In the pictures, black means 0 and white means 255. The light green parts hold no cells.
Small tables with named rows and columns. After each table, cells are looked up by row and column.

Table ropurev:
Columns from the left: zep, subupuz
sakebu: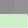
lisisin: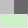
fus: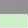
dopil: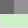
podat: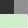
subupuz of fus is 145
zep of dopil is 106
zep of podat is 49
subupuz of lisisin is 105
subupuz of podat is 144
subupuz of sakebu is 147
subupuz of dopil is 146
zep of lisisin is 192
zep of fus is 148
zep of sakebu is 142

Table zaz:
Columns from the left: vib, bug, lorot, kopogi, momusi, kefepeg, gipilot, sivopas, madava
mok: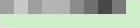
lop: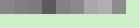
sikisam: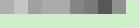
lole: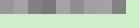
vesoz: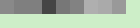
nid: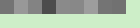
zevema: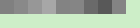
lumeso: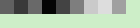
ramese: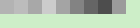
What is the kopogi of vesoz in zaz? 69
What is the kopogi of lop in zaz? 91
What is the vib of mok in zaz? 160
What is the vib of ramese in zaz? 179
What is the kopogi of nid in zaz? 76
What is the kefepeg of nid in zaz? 136
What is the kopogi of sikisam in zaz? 170
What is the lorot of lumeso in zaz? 105
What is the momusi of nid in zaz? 138
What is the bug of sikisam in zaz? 197
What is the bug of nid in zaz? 152
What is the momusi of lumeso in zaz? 67
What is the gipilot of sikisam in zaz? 121
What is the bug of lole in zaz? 163
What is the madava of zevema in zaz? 132
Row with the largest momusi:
mok

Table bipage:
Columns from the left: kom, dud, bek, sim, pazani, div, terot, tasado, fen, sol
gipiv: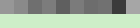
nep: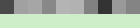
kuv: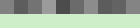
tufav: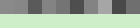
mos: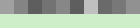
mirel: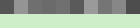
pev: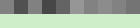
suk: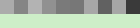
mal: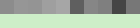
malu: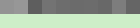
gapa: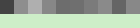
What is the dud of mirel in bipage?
148
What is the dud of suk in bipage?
133
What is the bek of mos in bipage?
94
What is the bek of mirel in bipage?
111
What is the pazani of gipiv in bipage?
95
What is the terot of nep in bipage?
129
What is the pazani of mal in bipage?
166
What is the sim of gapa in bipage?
135
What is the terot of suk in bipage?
167
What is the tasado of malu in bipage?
104
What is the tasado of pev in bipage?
140
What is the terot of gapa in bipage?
123
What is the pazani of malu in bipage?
109
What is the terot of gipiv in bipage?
109
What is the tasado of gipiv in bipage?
113
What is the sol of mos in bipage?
145
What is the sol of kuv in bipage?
132
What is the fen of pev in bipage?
130

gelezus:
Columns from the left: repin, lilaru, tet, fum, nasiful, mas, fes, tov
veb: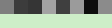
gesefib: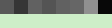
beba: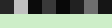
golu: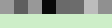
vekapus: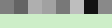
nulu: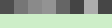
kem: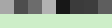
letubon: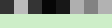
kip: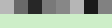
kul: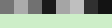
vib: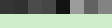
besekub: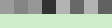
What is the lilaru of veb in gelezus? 60
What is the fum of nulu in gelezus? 147
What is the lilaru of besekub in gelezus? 132
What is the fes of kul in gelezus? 48
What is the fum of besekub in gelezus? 50
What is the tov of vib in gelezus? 131
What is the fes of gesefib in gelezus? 144
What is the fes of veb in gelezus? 13
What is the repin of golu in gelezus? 154
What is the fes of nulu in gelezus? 172
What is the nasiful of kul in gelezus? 165
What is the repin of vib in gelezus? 53
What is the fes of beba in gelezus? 110
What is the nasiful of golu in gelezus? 106
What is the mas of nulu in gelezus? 68
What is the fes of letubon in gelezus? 130
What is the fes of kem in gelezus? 61

